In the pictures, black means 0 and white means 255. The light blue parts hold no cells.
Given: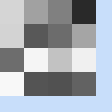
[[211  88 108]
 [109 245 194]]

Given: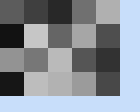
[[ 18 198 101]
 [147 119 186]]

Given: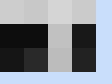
[[ 13  13 193]
 [ 21  41 188]]

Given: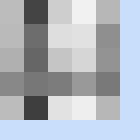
[[186 109 222]
 [176 102 197]]

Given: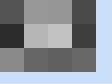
[[ 44 182 193]
 [138 102  97]]

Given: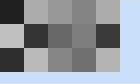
[[192  52 105]
 [ 46 186 134]]

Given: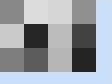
[[201  38 187]
 [127  92 181]]

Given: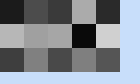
[[183 160 166]
 [ 62 128  73]]

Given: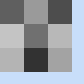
[[196 112 184]
 [180  50 163]]
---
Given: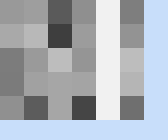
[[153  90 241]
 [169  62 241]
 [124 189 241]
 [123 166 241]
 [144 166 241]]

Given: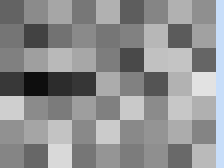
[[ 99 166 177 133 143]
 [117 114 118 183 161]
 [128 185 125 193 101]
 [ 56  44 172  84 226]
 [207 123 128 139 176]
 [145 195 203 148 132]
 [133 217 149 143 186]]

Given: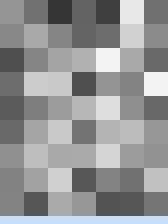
[[149  54  63 111]
 [136 133 109 140]
 [ 79 164 244 105]
 [109 201 148 243]
 [ 91 155 222 103]
 [105 201 180 150]
 [144 168 212 146]
 [129 207 132 193]
 [131 170  82 117]]

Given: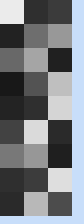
[[235  59]
 [ 34 152]
 [104  32]
 [ 24 191]
 [ 35 213]
 [ 66  42]
 [120  31]
 [ 47 222]
 [ 42  76]]

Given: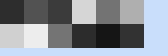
[[ 45  59 115]
 [208 116  21]]

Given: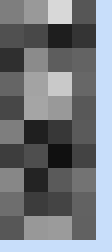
[[126 216]
 [ 80  30]
 [ 47  93]
 [101 201]
 [ 71 153]
 [126  55]
 [ 61  16]
 [135  90]
 [110  68]
 [ 87 155]]

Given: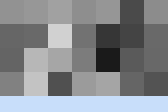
[[146 161 150 140]
 [102 209  54 105]
 [100 166  26 104]
 [129  80 165  83]]

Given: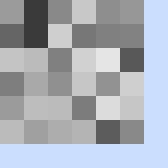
[[156 137 142]
 [102 206 129]
 [196 128 228]
 [126 144 145]
 [156 186 221]
 [186 174  92]]

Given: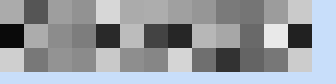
[[171 158 215 173 150 117 202]
 [ 10 140  41  67 183 105  33]
 [207 147 201 134 111 100 204]]
